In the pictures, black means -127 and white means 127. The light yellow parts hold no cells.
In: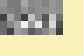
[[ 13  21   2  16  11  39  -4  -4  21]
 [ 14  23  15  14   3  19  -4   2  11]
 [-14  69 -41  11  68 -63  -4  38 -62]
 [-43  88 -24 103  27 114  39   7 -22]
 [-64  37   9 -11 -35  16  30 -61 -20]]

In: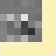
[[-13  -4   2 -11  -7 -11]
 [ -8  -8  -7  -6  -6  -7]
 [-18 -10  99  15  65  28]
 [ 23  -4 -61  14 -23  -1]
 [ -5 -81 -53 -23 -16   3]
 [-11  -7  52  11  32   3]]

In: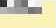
[[107 121 -12  17 109 -75]
 [  1 -10  29  30  40  55]]

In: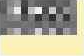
[[  5 -33 -21 -42 -34 -28 -11 -57  30   8 -27]
 [  0  19 -46  71 -51 112  64 -72 104  26 -36]
 [ -7 -68   7 -77 -23 -70  -6 -42  13   2 -11]
 [-14 -20 -10 -27  -8 -29 -14  -9 -19 -16 -12]
 [ -4  27 -37  55 -12  79  -2 -18  52  17 -23]]

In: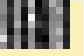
[[-104    4   45  -70 -121   60  -72   24  -93    9]
 [ -86   43    0  -83 -107   26 -109   23  -71   12]
 [ -84    1    3 -105  -92  115 -115   21  -85   -6]
 [ -98   17   10  -84  -61   59  -85   47  -86   10]
 [ -84   53   18  -94 -104   11 -113   -3 -108   29]
 [ -96   16   13 -122 -109   14  -85   15  -66   95]
 [ -87   55    8  -92  -70   22 -106   27  -76   13]]

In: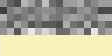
[[ 29  28   9 -15  44  29  26 -36 -15  62 -15  29  53 -51 -29  15]
 [-52 -53  -7  22  13 -25  -7  -9  12  15   7 -17   1  18  -1 -66]
 [ 49  41   7  -5  23  36  22  -9  -4  27  -2  20  -4 -22  -4  50]
 [-23   8 -31  46 -28 -12  46 -48 -35 -38 -14 -43  13  39 -31   2]
 [ 35   7  99 -30  56  33 -17 -21  58  86  53 103  57 -40  54  17]]
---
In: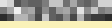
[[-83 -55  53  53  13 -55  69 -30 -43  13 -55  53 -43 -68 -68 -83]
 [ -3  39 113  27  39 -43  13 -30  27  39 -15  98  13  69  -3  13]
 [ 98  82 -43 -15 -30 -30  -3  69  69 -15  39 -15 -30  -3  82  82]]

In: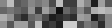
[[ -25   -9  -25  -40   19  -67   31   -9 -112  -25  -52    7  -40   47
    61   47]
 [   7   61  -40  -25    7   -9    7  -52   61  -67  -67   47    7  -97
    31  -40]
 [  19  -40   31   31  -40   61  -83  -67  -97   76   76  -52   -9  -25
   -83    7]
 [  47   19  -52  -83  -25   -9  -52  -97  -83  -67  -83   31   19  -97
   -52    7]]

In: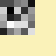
[[ -94   -7   38  -38   95]
 [ -51  -51   -7    8 -110]
 [  24  123   95   95  -22]
 [  51  -94  -66   51    8]
 [  79 -126   79  -80   24]]

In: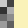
[[-76  44]
 [-19  12]
 [ 28 -32]
 [ 74 -61]]

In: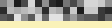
[[-84  58  42  58  73  42 -84  58  42 -69  73 -99  73  73 -69 -84]
 [-38 -54  98  15 -38  86 -24  98  98 -11  27 -24 -38 -38 -69 -24]
 [  2  42 -99 -54  86 -84  15 -84 -99 -11 -54   2  86  86  73  15]]

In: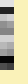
[[-121 -121]
 [ -93  -93]
 [ -50  -64]
 [   4    4]
 [  16   30]
 [  30   16]
 [  56   44]
 [  68   81]
 [  81   81]
 [  97   97]]

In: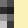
[[-84 -98]
 [-16 -55]
 [ 24 -28]
 [ 69 -69]]

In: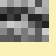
[[-106  -64  -92   20  -92  -92  -48]
 [ -48  -76  -64  -76   -5   49   36]
 [ -35  -35  -48   -5  -20  -35    7]
 [   7  -35   36   -5   36  -35   75]
 [  36   75   61   49  -20  -64  -92]
 [  61   20   49   20   61  -48   49]]

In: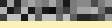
[[ -89   37  -89    9   37    9   -4   37  -19 -103   -4    9    9  -50
    -4   24]
 [ -64   64   64 -103   64  -34   64   64  -19   64  -34  -89  -89  -76
   -50   24]
 [  51 -103  -64   51 -103  -19 -103 -116  -34  -64   -4   37   37   51
   -19  -76]]
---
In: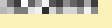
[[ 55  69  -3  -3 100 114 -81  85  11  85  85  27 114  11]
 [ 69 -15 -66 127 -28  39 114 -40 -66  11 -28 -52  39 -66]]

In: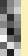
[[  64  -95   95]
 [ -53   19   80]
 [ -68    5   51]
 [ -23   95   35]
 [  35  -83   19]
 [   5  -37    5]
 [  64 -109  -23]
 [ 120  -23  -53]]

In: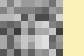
[[ 56  56  70 -40  40 -52 -52 -12  83]
 [ 56   2  56  27  27  40  27 -12  56]
 [ 40 -28  40  70  56  83  95 -28  27]
 [ 40 -28  27  70  27  83  95 -12  15]
 [  2  40   2   2   2 -12 -28  27  15]
 [-12 -28 -12  56  15  70  83   2 -12]
 [-40  15 -52  15 -28  27  15  70 -52]
 [-52   2 -68  40 -28  40  40  70 -68]]

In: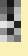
[[  16 -106   71]
 [ -26  -67   58]
 [  16  -79   44]
 [ -40 -106    1]
 [  86   28  -11]
 [ 101   71  -93]]

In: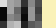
[[ -77   50   65  -93  -37  -23]
 [  95   36   23  -77    8  -50]
 [-118    8   -8 -118   23  -50]
 [-118   36  -23 -106   23  -64]]

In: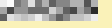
[[-30  96  80  64  80 109  64  21 -30   6  64  64  80 109]
 [ 36 -55  21  21 -18 -18 -18  80  36 -30 -55  36  -6 -84]
 [109 123  -6  21  96  -6  49 -30   6   6  49  49 -43  49]]

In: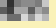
[[-34 -64  39  39 -34  39  11]
 [ 25 -78  -4  11  11  -4  71]
 [ 55 -18 -18  87  25  87  55]]
